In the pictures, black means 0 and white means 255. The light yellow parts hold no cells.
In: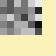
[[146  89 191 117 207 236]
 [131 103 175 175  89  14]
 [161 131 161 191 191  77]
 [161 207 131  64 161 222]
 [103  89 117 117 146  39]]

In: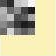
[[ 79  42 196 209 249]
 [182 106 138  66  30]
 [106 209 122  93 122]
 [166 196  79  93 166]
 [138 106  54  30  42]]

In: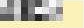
[[159 146 215  49 134 247 231 200 134]
 [231 119 200  65 119  80 184 247 215]
 [ 92  92 184  65 106  36 106 172 200]]

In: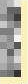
[[170 141 244]
 [170 185 228]
 [185 155 214]
 [126 126 200]
 [185 100 185]
 [170 141 155]
 [200 155 126]
 [170 100 100]
 [141 155  88]
 [141 113  62]
 [126 113  50]]

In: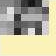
[[150 222 136  97 136 122  85]
 [136 136 109  55  24  55 193]
 [162 150  85  97 109  85 207]
 [193 207  55 178 178 178 150]
 [178 162  39 122 222  70 207]]

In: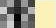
[[123 164  54 152  67]
 [206  67  39  80 179]
 [137 206  25 123  93]
 [107 179   0 164  80]]
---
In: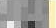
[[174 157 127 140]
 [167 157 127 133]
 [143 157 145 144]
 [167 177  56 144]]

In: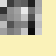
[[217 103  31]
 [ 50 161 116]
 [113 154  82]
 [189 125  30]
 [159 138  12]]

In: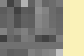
[[132 101  98 102 119]
 [ 92  65  88 131  98]
 [ 98  80  95 125 102]
 [ 98  80  95 125 103]
 [131 117 107 121 105]
 [ 63  91 118  66 126]
 [113 113 113 113 113]
 [108  99 130 131 192]]

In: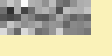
[[166 173 176 145 120 145 177]
 [111 172 110 179  78 178 194]
 [ 84  84 127  89 169 100 104]
 [136 169 156 135 145 137 143]
 [217 102 184 121 207 134 118]]

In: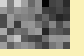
[[212 210 105   3  75]
 [150 146 125  63  70]
 [ 74 123 122 101  37]
 [ 75  59 151  83  78]
 [169 114 145  36  87]
 [ 93 196  72 109 147]
 [157 134 133  65 138]]

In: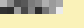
[[182  78 123 175 168]
 [ 49 154 129 116 235]]
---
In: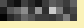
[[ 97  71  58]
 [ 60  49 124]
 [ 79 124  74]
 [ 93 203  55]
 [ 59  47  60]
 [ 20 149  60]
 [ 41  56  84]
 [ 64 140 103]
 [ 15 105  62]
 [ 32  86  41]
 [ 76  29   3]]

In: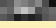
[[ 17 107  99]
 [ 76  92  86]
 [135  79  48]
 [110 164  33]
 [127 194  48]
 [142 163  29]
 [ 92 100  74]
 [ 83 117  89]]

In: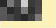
[[ 69  72 121]
 [ 58  48  62]
 [206 123  41]
 [ 70  55  55]
 [121  41  74]
 [ 40  89  87]]

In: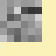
[[176  57 208 175 152 137]
 [154  52 157 148 161 122]
 [152  76 163 131 146 140]
 [162 209 112 166 106  97]
 [148 134  88 164 121 155]
 [167 170 171 132 158 197]]

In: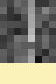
[[ 81 102  73  98  54  77  73  89  73]
 [ 54 133  97  61  85 110 105  43  88]
 [ 54  85  97 103  55  79  73  69  18]
 [147 156 165 167 179 195  94 145 161]
 [ 93 102  81  70  56 109  91  98 114]
 [107  88  42  77  37 116 102  96 107]
 [ 68  53  50  78  59  68  82  75  65]
 [ 88 106  67  82  92  55  61  95  90]]

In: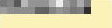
[[123  46]
 [171 125]
 [133 118]
 [157 138]
 [237 147]
 [181 131]
 [147  98]
 [147 101]
 [148 140]
 [184 141]
 [ 88 140]
 [132 143]
 [121 157]]
